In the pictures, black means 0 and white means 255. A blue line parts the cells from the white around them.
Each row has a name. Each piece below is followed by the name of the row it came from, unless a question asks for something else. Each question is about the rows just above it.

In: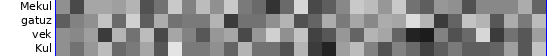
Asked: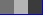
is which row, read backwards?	vek
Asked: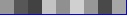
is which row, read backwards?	vek
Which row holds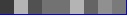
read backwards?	Kul

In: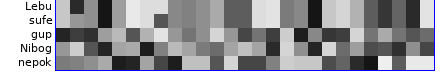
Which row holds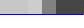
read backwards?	nepok
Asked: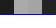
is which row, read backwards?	Nibog
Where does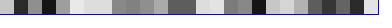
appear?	Lebu
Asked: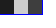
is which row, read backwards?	gup
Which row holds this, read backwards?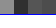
Nibog

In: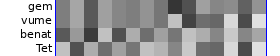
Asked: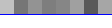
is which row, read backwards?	vume
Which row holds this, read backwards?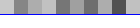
benat
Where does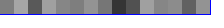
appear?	gem
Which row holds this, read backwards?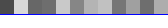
Tet

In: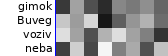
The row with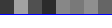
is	gimok
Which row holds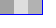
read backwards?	voziv
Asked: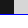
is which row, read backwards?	Buveg
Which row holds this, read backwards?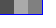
neba

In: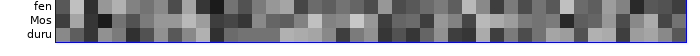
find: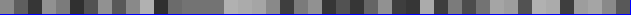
duru
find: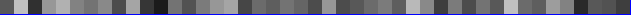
fen
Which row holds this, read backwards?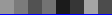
fen
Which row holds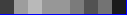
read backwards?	Mos
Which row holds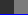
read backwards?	duru
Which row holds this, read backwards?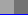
duru
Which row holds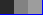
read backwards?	fen

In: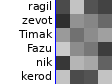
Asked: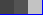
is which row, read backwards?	ragil
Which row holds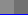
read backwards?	Timak
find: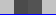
kerod
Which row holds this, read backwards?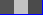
ragil

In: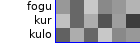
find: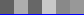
kulo
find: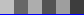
kur
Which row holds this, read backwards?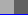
kulo
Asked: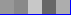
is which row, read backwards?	kulo
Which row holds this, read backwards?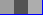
kur
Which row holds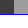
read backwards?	kur
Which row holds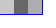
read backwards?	kulo

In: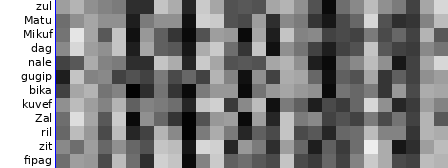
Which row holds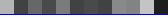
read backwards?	Mikuf
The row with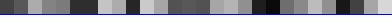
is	nale
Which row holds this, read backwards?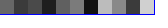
kuvef
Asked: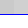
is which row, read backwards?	Matu
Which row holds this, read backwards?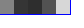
Matu
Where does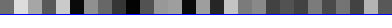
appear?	Zal

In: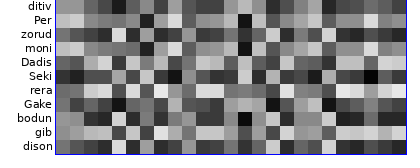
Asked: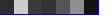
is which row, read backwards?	Seki
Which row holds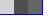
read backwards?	dison
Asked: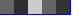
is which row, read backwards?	dison
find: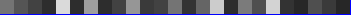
zorud

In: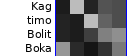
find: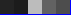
timo
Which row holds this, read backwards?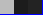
timo
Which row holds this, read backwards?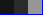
Boka
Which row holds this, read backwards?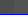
Kag
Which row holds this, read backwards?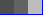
timo

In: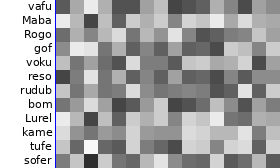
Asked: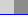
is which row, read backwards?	kame
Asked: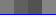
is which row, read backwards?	Rogo
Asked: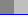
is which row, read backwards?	gof
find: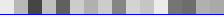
Lurel
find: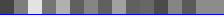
reso

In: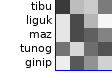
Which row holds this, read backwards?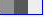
ginip
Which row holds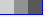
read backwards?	ginip
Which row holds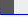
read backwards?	ginip
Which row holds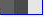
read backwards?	maz

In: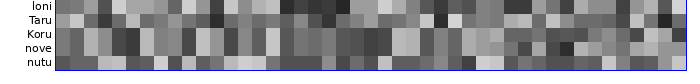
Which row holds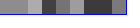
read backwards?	loni
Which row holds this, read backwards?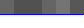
nutu
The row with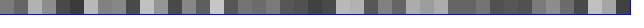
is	Koru
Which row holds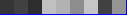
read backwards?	loni
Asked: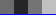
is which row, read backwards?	Taru

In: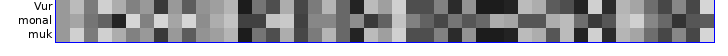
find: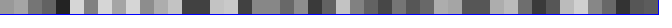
monal
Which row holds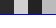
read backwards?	muk
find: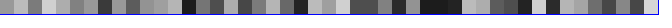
Vur
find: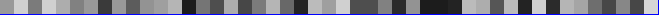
muk
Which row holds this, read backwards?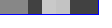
monal

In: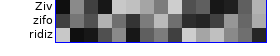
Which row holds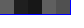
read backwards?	Ziv
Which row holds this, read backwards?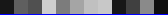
Ziv

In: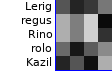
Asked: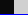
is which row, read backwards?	regus
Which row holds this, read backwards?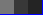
Lerig
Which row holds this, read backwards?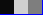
regus
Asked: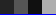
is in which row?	Kazil
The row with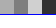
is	Rino
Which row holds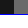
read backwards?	rolo

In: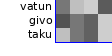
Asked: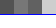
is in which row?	givo
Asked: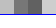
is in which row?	taku
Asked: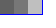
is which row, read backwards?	taku
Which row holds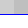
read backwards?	vatun

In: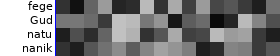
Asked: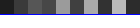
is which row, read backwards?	fege
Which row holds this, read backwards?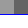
fege
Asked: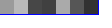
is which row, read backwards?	natu

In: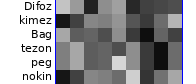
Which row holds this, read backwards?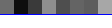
tezon
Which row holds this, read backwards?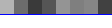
kimez
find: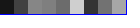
nokin

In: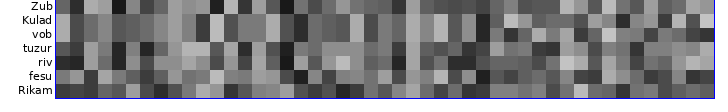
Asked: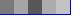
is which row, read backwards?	riv
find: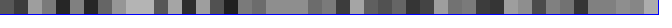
tuzur
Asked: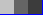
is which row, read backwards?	vob
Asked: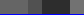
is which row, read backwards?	riv
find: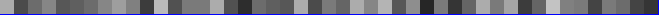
vob

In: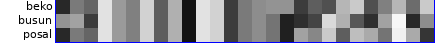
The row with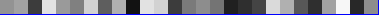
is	busun
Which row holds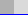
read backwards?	busun
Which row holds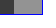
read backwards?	beko
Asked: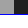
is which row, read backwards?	posal

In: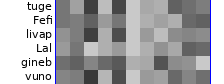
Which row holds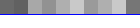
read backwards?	Lal
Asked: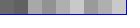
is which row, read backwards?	Lal
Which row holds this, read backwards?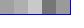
Fefi

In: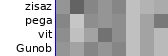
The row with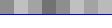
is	vit
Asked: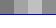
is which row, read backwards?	pega
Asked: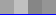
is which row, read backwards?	Gunob

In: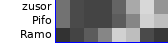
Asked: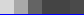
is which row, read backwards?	zusor
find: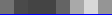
zusor
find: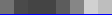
Pifo
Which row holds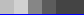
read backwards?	Pifo
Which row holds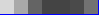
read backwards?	zusor

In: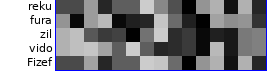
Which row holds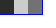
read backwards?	zil
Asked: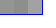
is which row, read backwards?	fura
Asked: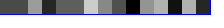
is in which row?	reku
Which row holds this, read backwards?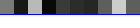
vido
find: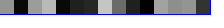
fura
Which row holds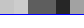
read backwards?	Fizef

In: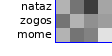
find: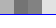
mome
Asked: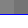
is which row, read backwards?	mome

